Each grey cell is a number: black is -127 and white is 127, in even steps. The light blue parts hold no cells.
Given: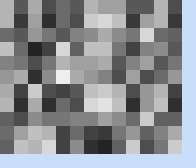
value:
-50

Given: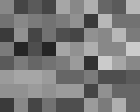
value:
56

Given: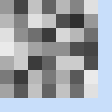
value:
96

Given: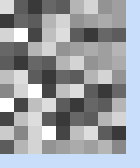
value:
31

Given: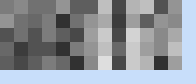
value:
20
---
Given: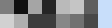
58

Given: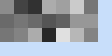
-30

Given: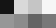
89

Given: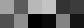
67

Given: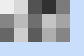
-16

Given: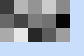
-2

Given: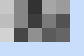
-67

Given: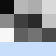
-64

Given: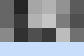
69

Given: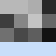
6
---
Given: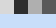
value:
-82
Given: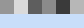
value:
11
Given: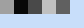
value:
-54
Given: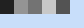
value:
-12
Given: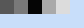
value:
-122
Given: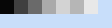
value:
83
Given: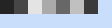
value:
-24
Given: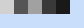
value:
33
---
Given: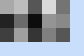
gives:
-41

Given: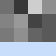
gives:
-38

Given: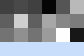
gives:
-104

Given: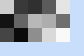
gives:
121

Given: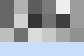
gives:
17

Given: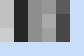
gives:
-56

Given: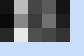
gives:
-76
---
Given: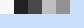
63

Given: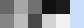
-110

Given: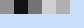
80

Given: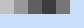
-67

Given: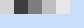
63

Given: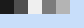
-3

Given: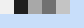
-14
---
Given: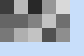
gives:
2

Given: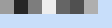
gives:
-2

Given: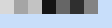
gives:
3

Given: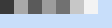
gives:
28

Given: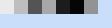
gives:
19

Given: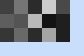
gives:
-54
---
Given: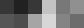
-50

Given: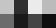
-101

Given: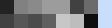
-41

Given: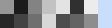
-60

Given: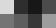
-33

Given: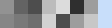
-6

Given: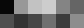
-76

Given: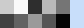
-29

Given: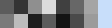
60

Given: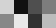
104
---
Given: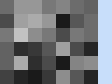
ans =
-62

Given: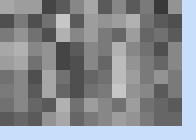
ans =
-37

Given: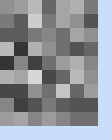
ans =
28

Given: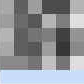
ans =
9

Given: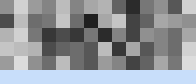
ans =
27

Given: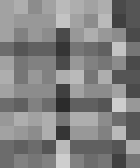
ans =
-19
